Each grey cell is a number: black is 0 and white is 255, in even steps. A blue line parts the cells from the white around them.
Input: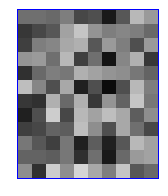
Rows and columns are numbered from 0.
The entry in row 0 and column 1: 111
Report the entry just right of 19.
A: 134
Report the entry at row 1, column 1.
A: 71
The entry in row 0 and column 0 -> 111
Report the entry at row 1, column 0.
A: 55
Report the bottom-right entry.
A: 105
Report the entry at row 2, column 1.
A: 126
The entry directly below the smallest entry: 148
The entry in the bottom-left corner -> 142
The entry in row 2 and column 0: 63
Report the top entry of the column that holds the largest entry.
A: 71
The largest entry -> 213
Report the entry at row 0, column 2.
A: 105
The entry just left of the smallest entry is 79
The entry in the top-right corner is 154
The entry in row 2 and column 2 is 134

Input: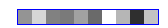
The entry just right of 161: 106
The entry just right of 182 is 47

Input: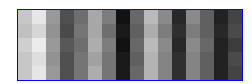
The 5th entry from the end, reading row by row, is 47
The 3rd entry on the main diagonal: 153
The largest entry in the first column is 207
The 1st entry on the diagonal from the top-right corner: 68
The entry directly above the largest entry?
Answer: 214
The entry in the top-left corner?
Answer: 199
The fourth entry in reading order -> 80
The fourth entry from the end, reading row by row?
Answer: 132
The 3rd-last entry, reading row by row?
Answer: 96
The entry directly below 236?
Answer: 222
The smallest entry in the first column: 192
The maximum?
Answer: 236
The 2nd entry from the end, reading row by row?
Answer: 34
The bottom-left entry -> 199
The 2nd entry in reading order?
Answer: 230
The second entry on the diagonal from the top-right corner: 40
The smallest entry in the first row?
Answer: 18
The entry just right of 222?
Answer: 146
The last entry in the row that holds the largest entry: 61

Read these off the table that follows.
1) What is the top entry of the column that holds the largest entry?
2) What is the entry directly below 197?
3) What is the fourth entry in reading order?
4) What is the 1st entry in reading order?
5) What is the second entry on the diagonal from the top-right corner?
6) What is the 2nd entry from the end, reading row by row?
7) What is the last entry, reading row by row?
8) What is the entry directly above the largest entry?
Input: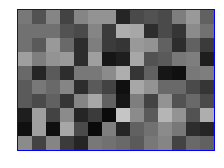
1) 37
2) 37
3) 67
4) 120
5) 139
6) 105
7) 97
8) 22

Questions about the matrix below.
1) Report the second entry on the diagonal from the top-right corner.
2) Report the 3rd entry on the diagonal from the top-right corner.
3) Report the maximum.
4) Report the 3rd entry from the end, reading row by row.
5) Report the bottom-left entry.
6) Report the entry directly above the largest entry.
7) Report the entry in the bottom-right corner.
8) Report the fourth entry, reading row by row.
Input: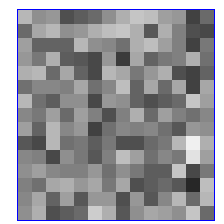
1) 79
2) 128
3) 240
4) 143
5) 143
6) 151
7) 106
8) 79

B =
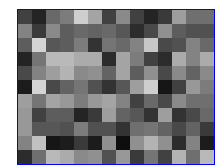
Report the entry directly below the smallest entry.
152
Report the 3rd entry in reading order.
105
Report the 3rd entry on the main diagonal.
87
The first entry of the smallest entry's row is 131
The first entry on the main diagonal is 65
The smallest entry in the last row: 44
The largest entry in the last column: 185
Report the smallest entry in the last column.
28
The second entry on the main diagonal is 58
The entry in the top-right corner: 111
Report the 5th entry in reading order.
206
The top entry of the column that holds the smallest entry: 138
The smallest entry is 14
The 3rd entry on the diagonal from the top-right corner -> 81
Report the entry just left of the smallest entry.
144
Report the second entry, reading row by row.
36
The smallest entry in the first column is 28
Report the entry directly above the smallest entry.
51

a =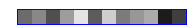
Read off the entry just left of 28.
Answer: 171
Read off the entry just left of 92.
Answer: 228

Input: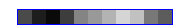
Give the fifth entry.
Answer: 132
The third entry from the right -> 193
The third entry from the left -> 10

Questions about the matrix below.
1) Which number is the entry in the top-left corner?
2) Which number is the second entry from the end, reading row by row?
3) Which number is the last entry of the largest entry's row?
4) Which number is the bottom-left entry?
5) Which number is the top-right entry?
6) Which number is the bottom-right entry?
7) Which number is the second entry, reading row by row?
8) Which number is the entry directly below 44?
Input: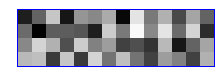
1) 30
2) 65
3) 44
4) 185
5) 99
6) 177
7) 99
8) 165
